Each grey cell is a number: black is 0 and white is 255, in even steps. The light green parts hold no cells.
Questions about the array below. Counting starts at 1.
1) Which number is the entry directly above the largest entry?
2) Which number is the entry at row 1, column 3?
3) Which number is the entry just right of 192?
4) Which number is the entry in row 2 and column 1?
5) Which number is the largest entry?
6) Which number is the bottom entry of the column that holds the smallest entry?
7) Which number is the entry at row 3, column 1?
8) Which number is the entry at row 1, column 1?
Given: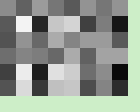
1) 97
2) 155
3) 198
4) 89
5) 243
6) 44
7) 83
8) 140

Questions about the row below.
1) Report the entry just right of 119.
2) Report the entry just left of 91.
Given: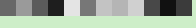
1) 195
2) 154

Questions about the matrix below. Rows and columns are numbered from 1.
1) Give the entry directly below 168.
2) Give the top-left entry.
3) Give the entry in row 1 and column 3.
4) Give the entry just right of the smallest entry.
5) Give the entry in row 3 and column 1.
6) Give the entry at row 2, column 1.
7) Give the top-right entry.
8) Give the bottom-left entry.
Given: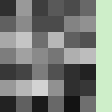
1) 125
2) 47
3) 62
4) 111
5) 168
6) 96
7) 104
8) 34

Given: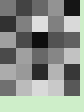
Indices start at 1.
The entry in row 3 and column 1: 160
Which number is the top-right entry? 21
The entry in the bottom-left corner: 112
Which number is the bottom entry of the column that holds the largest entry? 217
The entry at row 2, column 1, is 49
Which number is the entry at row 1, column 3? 104
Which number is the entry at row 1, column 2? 67
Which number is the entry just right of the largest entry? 128

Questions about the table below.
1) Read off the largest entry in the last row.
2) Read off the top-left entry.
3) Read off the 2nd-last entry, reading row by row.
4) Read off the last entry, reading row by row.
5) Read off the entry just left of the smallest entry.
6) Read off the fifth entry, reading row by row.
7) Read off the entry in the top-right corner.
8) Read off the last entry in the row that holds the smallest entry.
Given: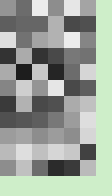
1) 192
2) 148
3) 58
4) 186
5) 171
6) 230
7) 164
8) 214

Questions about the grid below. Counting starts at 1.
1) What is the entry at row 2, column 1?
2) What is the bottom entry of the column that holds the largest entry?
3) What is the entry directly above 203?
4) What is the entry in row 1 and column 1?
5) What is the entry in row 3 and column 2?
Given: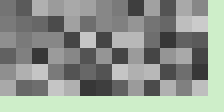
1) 122
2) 190
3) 135
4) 116
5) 122

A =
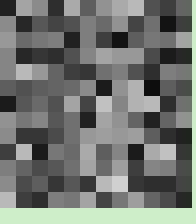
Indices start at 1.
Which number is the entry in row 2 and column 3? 87
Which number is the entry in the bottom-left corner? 185
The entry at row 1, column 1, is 33
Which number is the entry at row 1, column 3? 139
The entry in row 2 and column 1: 139
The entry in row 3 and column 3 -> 119
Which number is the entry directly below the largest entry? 119
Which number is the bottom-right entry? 39
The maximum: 208
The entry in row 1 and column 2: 164
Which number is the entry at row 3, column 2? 106
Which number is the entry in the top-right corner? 100
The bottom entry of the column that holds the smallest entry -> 100
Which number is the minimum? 13
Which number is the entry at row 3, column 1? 152
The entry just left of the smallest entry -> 178
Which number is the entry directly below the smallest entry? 185
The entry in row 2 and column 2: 39
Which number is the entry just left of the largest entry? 185
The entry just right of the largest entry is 54

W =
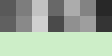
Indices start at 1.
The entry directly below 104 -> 74
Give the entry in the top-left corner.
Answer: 89
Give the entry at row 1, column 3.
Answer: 194
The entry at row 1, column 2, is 125

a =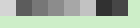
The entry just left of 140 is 119
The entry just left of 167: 140
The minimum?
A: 49

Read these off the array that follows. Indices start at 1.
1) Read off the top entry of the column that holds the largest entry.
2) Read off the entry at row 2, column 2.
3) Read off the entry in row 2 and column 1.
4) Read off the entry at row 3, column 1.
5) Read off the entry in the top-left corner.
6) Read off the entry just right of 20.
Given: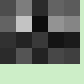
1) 125
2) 195
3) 99
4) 49
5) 77
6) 27

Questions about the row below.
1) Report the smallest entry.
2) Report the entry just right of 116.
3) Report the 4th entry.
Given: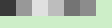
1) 57
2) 140
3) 189

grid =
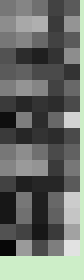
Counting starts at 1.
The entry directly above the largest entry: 162
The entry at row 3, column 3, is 104
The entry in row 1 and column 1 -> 119
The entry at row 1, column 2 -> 133
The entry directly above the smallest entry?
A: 82
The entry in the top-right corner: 90
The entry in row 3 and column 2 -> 133
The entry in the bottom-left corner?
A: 7
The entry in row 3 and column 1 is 119
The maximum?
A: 226
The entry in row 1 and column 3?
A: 112
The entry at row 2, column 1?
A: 141
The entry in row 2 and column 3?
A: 175
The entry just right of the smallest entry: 154

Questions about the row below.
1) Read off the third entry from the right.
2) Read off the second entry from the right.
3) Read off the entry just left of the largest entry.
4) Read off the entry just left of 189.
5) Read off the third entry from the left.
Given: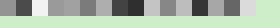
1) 167
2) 102
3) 75
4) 135
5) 242

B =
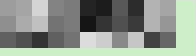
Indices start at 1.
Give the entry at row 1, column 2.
165
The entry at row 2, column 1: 143
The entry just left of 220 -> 115
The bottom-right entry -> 102
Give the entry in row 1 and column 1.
157
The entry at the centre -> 21
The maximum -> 220
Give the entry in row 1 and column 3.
212
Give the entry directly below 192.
52
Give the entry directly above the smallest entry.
36
